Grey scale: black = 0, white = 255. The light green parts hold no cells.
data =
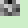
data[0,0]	201
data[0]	[201, 90, 12, 111, 223]
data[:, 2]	[12, 178, 198, 76]
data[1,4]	112

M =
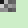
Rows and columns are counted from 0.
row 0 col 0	24
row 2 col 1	146
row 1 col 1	106
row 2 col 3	99

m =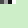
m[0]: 73
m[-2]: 22
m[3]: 253

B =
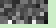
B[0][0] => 71
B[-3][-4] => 76
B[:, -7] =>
[116, 95, 73, 72, 53, 168]
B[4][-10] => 57
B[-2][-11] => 100
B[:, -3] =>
[75, 34, 92, 96, 55, 95]
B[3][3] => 73
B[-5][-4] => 61
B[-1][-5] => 54
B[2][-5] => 121
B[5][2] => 248
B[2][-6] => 80
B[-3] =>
[70, 50, 92, 73, 149, 72, 91, 115, 76, 96, 179, 40]
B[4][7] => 46
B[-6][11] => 33
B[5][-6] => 90
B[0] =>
[71, 88, 75, 46, 43, 116, 118, 72, 123, 75, 104, 33]
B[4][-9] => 147
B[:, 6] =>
[118, 70, 80, 91, 94, 90]
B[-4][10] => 83

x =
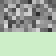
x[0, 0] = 102
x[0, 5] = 104
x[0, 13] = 107
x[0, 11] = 112
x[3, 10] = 123
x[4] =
[144, 66, 110, 203, 112, 157, 117, 112, 120, 117, 140, 132, 58, 180]
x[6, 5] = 148
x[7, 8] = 179
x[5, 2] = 77
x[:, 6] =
[98, 192, 110, 201, 117, 143, 131, 119]
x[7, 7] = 156
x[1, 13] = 90
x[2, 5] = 143
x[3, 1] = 100
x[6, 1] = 221
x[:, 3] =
[129, 184, 79, 131, 203, 78, 166, 173]
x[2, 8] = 86
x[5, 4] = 136
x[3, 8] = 99
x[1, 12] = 109
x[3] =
[137, 100, 170, 131, 213, 156, 201, 208, 99, 45, 123, 147, 134, 180]
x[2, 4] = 206
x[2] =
[123, 203, 119, 79, 206, 143, 110, 199, 86, 149, 125, 115, 191, 124]
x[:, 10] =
[192, 121, 125, 123, 140, 161, 148, 111]
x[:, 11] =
[112, 182, 115, 147, 132, 150, 146, 101]
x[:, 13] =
[107, 90, 124, 180, 180, 112, 145, 159]

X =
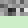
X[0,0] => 149
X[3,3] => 109
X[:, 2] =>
[141, 169, 34, 80]
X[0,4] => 176
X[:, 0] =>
[149, 89, 158, 178]
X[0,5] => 94
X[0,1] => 161
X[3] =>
[178, 133, 80, 109, 199, 147, 161]
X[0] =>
[149, 161, 141, 123, 176, 94, 160]

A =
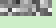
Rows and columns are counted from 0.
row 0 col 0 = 114
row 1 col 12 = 135
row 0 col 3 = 99
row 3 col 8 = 85
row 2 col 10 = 111
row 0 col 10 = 218
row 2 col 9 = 86
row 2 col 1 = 221
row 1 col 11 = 185
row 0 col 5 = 162
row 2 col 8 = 197
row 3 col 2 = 193

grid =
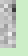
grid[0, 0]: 203
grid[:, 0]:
[203, 174, 216, 192, 193, 196, 203, 172, 178, 209, 179, 200]
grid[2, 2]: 192
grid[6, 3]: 180
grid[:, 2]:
[190, 156, 192, 183, 206, 193, 212, 200, 240, 193, 221, 195]
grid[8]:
[178, 194, 240, 150]
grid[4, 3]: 140
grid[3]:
[192, 205, 183, 158]
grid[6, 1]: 158
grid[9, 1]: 169
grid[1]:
[174, 228, 156, 102]

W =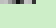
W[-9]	190
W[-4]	77
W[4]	16
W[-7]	158

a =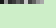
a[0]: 22
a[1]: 150
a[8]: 98
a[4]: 93

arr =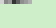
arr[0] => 211
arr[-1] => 177
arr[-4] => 95
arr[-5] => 51
